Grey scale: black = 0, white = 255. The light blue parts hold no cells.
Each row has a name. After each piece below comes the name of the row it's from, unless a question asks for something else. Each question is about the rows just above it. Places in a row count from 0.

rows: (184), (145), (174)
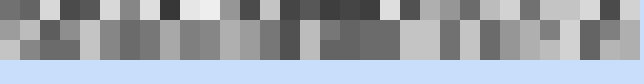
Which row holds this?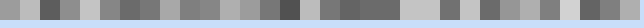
(145)
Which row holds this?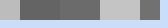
(174)
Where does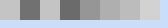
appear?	(174)
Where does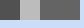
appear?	(174)
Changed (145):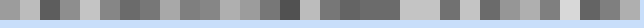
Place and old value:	28, [210]

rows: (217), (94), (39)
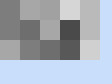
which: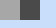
(94)
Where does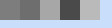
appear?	(94)
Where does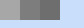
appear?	(39)

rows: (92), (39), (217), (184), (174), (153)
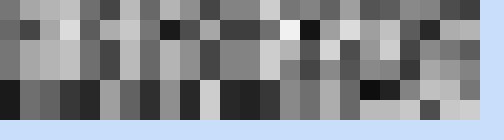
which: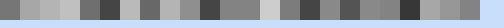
(184)
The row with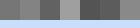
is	(92)

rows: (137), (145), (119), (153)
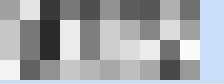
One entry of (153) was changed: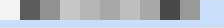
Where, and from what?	1, [98]
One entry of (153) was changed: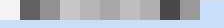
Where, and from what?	7, [168]

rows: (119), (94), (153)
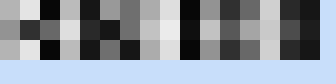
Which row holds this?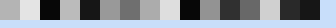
(119)
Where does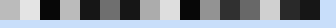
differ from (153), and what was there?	0, [180]
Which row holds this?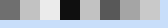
(94)
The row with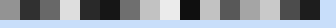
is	(94)
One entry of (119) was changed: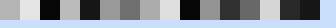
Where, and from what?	13, [208]

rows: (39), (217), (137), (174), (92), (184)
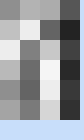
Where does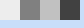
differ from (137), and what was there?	2, [200]
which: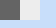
(92)
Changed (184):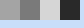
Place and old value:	3, [49]
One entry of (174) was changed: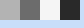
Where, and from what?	0, [185]

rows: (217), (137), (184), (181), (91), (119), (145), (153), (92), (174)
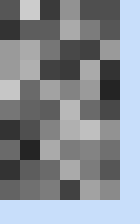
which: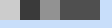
(217)
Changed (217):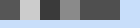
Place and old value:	3, [146]

